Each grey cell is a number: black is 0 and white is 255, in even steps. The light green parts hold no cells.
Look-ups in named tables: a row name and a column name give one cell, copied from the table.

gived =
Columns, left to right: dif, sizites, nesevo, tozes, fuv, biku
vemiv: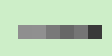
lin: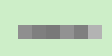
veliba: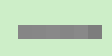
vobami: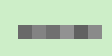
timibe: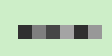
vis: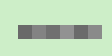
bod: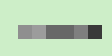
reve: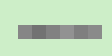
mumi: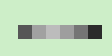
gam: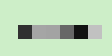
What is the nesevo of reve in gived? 129
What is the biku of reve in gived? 138
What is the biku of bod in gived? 57
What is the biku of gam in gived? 193
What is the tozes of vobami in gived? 146
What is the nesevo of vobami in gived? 112
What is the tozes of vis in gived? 146
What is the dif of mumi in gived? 86
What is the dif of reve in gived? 134
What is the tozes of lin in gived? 146
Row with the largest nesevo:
mumi

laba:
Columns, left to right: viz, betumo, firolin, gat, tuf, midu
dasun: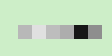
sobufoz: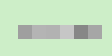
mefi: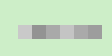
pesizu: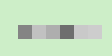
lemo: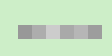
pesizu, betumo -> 193
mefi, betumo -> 147
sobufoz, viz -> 159
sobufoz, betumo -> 180
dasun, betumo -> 224
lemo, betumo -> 173
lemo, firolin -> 204
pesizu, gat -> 110
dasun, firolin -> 189
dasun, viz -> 184
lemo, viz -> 152
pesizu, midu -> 205
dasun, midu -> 142
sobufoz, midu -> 166
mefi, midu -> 157
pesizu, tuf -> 201
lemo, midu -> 157
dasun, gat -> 173
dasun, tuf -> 23
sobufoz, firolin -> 178

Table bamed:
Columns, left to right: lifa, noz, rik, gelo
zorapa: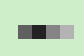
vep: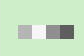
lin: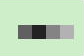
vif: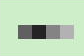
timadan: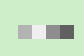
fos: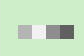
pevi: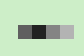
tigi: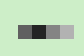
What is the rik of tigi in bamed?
132
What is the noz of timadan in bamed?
239
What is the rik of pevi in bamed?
132
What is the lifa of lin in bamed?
96
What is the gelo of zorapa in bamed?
179
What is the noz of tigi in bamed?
36
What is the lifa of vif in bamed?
96
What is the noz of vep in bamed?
246
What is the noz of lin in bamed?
35
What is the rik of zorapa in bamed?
132

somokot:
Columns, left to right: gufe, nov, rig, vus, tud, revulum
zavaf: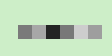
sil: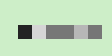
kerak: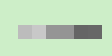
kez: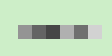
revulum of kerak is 103
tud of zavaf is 205
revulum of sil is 118
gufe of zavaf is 122
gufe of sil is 35
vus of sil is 119
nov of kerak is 200
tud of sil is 183
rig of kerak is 149
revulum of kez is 210
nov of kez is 100
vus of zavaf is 120
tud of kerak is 101
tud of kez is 111

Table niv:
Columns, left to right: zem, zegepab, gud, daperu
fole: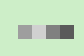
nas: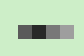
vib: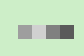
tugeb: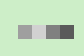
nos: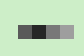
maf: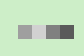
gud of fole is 128
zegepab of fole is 208
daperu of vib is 90
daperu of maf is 90
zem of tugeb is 159
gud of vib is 128
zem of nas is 90
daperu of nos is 158
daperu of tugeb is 90
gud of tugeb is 128
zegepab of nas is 40
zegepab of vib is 208
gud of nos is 120
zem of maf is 159
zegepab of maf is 209
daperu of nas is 158
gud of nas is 120
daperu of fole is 90

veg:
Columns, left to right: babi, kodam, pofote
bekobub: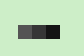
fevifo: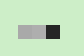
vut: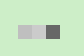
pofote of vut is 103
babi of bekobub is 84
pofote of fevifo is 37
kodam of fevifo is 174
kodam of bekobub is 54
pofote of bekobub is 20
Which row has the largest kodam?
vut

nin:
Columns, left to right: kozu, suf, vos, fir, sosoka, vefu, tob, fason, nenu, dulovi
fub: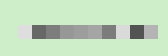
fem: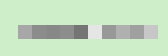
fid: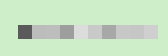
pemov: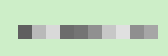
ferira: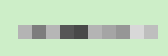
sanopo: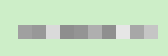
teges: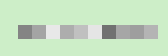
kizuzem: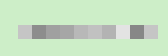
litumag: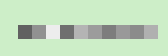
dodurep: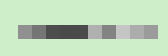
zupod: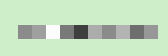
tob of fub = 124
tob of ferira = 165
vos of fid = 189
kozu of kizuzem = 197
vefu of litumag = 156
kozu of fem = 167
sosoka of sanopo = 148
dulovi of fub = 180
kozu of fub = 222

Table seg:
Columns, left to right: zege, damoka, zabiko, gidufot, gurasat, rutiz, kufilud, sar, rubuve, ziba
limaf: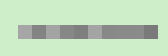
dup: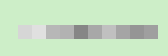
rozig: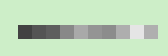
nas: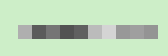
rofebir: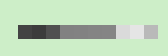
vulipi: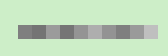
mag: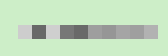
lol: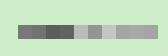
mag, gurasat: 105
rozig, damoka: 84
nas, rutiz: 187
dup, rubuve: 149
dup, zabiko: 183
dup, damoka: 224
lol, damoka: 114
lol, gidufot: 98
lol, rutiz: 148
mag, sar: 165
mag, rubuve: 159
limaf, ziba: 122
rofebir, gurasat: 130
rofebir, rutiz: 132
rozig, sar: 174
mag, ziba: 178
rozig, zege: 66
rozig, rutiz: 148
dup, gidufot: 178
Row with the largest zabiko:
mag

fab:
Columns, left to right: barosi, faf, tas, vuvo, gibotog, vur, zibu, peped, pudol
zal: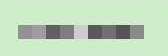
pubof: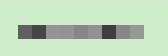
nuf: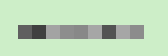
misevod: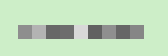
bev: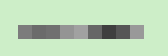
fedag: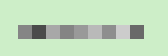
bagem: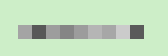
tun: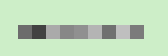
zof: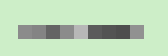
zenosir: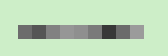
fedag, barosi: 133
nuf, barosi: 95
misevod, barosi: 142
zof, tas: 100
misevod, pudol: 134
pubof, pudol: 151
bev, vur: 102
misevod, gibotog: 216
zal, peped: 85
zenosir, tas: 129
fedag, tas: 168
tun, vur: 180
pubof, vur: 145
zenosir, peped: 107
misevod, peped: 102
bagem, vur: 181
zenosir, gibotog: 143

